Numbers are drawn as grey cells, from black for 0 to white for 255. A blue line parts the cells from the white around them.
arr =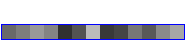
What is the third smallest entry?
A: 69
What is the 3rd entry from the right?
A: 89
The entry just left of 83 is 49
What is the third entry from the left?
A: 153

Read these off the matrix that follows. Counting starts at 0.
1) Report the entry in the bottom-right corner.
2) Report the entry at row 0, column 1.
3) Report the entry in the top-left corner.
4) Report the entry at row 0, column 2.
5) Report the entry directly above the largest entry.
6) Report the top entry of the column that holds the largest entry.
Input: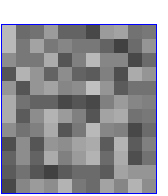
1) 141
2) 107
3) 185
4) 114
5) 91
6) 72

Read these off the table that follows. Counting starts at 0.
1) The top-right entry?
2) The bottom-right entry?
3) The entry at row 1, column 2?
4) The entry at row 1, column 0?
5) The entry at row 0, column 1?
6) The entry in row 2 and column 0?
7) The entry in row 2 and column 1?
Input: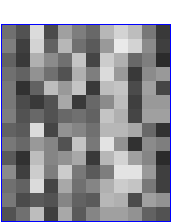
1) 57
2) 82
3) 211
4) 126
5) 82
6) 98
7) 57

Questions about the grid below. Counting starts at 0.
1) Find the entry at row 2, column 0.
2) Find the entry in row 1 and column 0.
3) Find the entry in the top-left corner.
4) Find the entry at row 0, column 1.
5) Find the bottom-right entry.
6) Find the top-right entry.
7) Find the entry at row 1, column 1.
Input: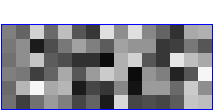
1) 113
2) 120
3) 127
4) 100
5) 190
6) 176
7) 142

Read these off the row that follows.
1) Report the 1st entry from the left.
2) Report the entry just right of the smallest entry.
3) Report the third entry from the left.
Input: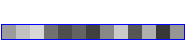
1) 156
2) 150
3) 215

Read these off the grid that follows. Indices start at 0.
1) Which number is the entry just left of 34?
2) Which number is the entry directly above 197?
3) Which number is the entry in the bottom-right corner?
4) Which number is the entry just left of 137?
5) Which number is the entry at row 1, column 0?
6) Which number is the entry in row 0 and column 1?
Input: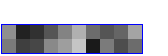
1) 143
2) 176
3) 108
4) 71
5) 123
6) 34

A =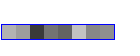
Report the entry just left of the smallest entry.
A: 157
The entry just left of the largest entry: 99
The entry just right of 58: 115

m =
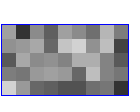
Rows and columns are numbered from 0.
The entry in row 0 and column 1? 51
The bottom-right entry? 51
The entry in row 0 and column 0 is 160
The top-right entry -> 125
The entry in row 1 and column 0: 145
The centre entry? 131
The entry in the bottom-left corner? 210
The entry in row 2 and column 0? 89
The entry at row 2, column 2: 139
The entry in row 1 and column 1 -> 153

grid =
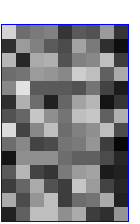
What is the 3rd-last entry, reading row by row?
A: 61
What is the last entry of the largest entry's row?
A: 27
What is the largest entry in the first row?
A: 211
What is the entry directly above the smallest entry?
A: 75
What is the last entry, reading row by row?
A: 149
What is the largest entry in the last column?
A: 176
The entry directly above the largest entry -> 116
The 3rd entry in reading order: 122
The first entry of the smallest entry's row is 109
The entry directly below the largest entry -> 176
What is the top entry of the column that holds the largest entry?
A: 109
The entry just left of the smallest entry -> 61
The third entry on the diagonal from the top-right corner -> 136
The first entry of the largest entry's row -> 136
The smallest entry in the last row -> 33
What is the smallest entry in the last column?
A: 7
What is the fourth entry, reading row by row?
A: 129
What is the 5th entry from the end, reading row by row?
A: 143
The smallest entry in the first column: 20
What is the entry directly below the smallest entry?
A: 39
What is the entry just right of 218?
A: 67
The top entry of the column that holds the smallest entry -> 53
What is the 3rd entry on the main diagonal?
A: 170
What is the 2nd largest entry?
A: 218
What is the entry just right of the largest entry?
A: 90
